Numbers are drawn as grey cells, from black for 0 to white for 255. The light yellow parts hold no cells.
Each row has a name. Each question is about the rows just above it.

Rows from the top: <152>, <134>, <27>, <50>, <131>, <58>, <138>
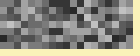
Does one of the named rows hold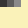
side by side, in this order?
yes
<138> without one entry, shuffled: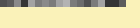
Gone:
[66]
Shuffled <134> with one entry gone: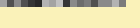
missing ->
[150]
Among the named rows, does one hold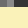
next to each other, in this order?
yes
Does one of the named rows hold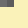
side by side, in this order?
yes

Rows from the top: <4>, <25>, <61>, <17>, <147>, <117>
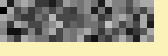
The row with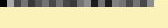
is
<25>
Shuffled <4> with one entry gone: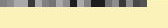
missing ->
[156]
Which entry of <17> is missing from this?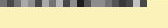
[99]
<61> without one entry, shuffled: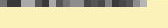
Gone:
[41]

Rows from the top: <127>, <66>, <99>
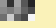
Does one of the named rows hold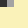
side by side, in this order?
yes
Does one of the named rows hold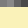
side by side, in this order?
no
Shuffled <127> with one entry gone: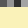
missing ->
[36]
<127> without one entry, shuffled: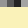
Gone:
[49]

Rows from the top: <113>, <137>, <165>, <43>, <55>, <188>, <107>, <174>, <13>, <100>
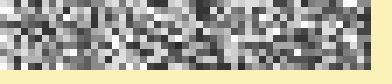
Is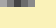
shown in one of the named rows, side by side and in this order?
no
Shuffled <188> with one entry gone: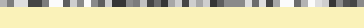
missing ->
[237]
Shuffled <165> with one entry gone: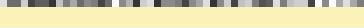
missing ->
[151]

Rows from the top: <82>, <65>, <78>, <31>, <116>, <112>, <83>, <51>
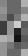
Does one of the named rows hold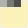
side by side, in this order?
no
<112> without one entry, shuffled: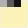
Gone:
[162]

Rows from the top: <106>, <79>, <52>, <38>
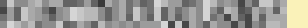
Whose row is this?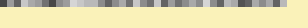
<79>
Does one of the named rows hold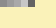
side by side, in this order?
no
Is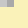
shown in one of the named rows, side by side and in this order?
yes
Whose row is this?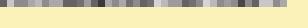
<106>
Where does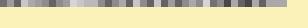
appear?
<52>

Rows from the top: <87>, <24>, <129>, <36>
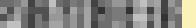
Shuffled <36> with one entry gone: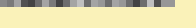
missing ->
[178]
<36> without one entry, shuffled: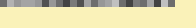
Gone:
[137]
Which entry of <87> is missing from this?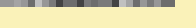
[95]
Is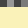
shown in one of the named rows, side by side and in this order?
yes

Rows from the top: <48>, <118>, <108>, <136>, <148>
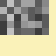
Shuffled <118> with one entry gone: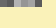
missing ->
[121]
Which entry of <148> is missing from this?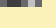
[91]
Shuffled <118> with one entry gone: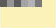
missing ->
[105]
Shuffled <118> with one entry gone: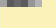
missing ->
[121]
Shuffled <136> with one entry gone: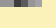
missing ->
[75]

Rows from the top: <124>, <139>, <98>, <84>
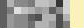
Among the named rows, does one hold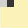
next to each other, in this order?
no
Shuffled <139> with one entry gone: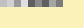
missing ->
[178]
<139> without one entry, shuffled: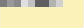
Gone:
[165]
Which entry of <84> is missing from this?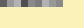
[111]
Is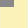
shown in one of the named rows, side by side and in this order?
yes

